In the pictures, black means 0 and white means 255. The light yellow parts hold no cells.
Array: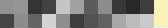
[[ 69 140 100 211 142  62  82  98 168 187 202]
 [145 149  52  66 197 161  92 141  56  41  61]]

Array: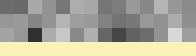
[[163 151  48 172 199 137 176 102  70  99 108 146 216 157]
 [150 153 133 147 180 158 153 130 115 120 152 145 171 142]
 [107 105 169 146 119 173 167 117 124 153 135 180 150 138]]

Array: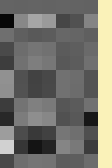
[[ 72 110 117 115  92  94 108]
 [209  54  20  35 133 121  60]
 [157  76  57  65 118 111  79]
 [ 40 124 142 135  81  88  23]
 [ 60 115 128 122  86  91 113]
 [143  82  67  73 113 108  83]
 [145  81  66  72 113 109  83]
 [ 61 113 126 119  88  92 112]
 [ 74 109 117 113  91  94 106]
 [111  95  89  92 103 101  95]
 [  7 136 166 154  70  81 132]
 [100  99 100  99 100  99  98]]

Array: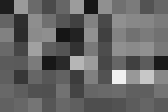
[[ 97 103 117  86 104  95  78  78  82  92 101  90]
 [104  94  81  80 114  68 102 105 108  96  95 115]
 [ 95  55 102  87  98  60 128  82 240 152 199 136]
 [ 91  90 123  23  41 182 156  71 102  64  92  26]
 [105  70 161  95  84  50 121  77 144 138 145 120]
 [129  44 139 143  21  34 145  64 131 113 123 113]
 [100  46 142 112  85  65 130  73 144 136 134 123]
 [ 30 154 106  74 102 156  22 144 112 123  83 102]]

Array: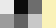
[[156  99 200]
 [234  11 109]]

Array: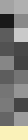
[[101 156]
 [122  68]
 [117 149]
 [ 93 116]
 [134  67]
 [ 82  71]
 [ 92 201]
 [ 25 137]
 [163 176]]

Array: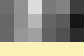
[[104 150 159  97  80  43]
 [103 144 182 102  90  22]
 [109 145 220 122 130  61]]

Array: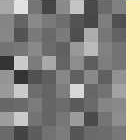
[[106  68  93 114 124  86 106 108 120]
 [158 202 115 101 118 156  75 116 142]
 [103 106 123 102 107  90 106 133 137]
 [153 202 109 100 126 215 103 114 162]
 [149  52  81  95 135  96 137  96 145]
 [ 51 203 123 168 101 141  94 125 116]
 [115 120 138 108  97 153 186 130 115]
 [135  84 122 105 122  79 172 118  98]
 [133 100 137 121 110  84  71 126  80]
 [168 225 116  69 138 196  74 106 128]]

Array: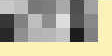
[[ 40 144 180 183 195  28 128]
 [ 55 130 190 141 221  83 136]
 [199 189 120 125 169  79 161]]
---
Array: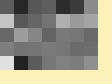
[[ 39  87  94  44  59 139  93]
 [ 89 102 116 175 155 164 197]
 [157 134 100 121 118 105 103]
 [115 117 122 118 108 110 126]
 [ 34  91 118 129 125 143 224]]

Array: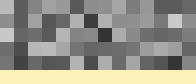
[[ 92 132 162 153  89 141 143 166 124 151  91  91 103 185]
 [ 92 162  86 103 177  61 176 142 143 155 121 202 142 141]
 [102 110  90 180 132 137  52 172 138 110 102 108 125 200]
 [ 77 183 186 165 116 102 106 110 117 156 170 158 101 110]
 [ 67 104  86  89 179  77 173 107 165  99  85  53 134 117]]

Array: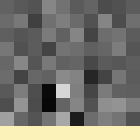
[[ 89  83 134 114  91 100  76  81  92  98]
 [120  64 112 126 107  82 133  77 111 107]
 [ 85  91 123  97 133  68 109 115  92  95]
 [ 81  92  68 115 110  96 102 125  85 119]
 [135  85 121  97 101  72  91  87  94 103]
 [ 68 103  98 138 131  38  68 118  92 108]
 [125  78  10 214 127  70 123  97  95  89]
 [148  76   7 100 133  82 143 147 124  78]
 [102  84 117 167  28 109 127 116  81 160]]

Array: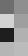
[[143 110]
 [159 211]
 [177  30]
 [187 181]]

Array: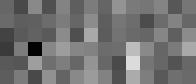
[[ 73 137  80 131  94 124 101 147 122 118 132  87 118 102]
 [ 94  96 108 124 102 140  94 118 109  76 108 131 103 106]
 [ 90  98  90 139  79 169  92 115 106 102 134  95 140  67]
 [124   2 135 157 134 130 108 110 188 137 102 123 169  58]
 [ 86 158 111 126 103 148 103  74 219 117 103  83 104  89]
 [123  73 145 100 137 155 130  80 171 126  89 111 106  93]]

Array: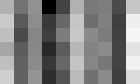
[[114 145   1  67 177 121 125  75 198 178]
 [ 90 141  57 104 197 111 129  63 238 201]
 [ 74 134  62 124 199 138 124  65 245 191]
 [ 93 136  40  92 183 131 139  67 227 166]
 [ 97 139  56 103 196 134 119  67 241 190]
 [ 97 148  45  83 186 113 139  63 219 207]]

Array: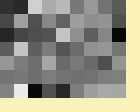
[[ 41 208 170 185 120 152 115  90  49]
 [160  80 136  98 158 142 147  80  72]
 [ 69  78  82 196 144  94 134   7  38]
 [195  95 123  85 108 145 150 116  93]
 [124 110 166 105 121 106  79 147 151]
 [120 111 125 114 112 114 125 127 115]
 [234  10  80  40 125 157 168 167 130]]

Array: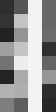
[[ 86 243 104  47]
 [195 243 104  52]
 [148 243 108  34]
 [195 243  49 160]
 [236 243 100 115]
 [170 243 150  35]
 [174 243  45 178]
 [ 94 243  39 126]]
